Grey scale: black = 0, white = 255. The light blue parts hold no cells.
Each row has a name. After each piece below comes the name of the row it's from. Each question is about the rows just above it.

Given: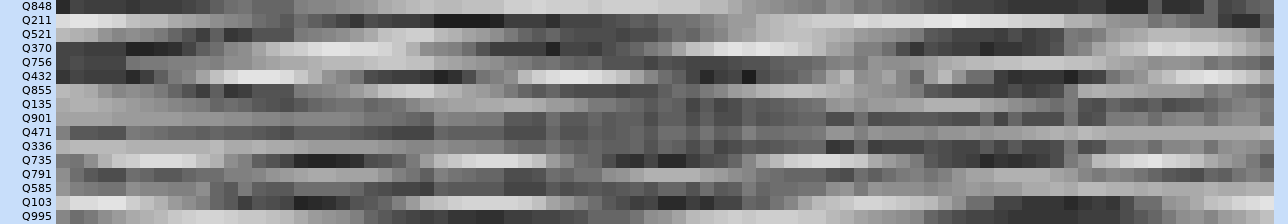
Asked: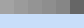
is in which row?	Q995
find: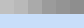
Q995
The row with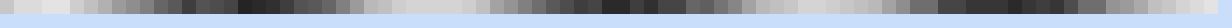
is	Q103
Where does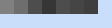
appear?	Q370
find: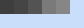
Q370

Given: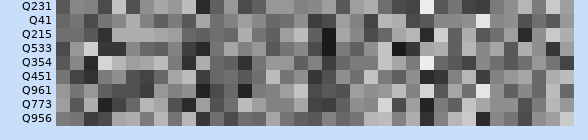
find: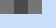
Q41
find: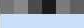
Q533

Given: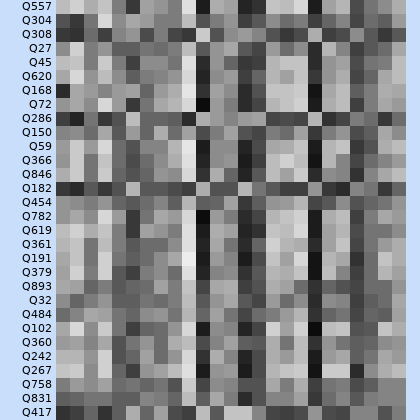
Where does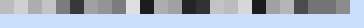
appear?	Q619
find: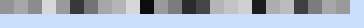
Q72
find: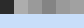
Q286
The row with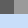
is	Q304
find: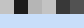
Q59
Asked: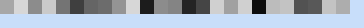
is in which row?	Q102

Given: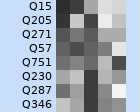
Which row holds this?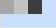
Q230
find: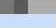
Q271
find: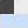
Q205
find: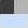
Q230
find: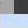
Q346
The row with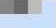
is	Q751

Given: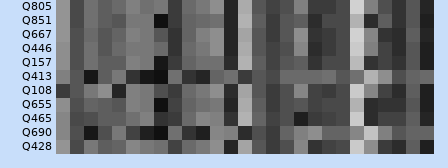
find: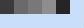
Q805
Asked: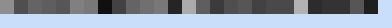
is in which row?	Q655
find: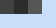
Q446

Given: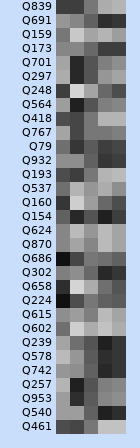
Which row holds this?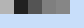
Q257
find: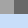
Q248
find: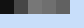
Q686
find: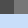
Q224
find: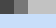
Q461

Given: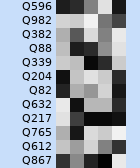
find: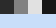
Q596
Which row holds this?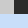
Q204
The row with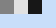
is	Q596
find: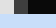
Q217
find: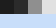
Q88
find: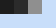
Q88

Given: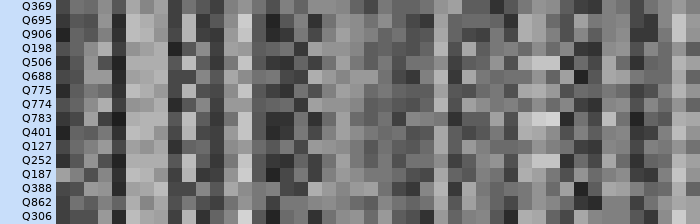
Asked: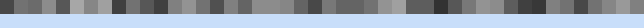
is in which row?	Q369
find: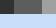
Q783

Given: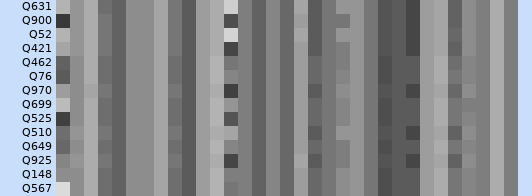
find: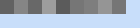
Q421
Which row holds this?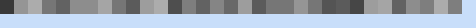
Q900
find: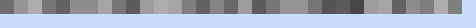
Q510

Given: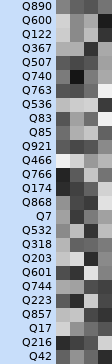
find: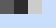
Q223
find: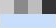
Q122
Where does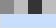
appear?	Q532
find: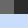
Q42
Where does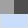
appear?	Q744
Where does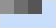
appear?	Q17

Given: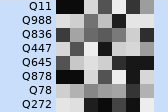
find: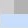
Q78
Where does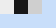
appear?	Q447
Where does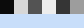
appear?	Q11
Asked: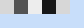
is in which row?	Q878

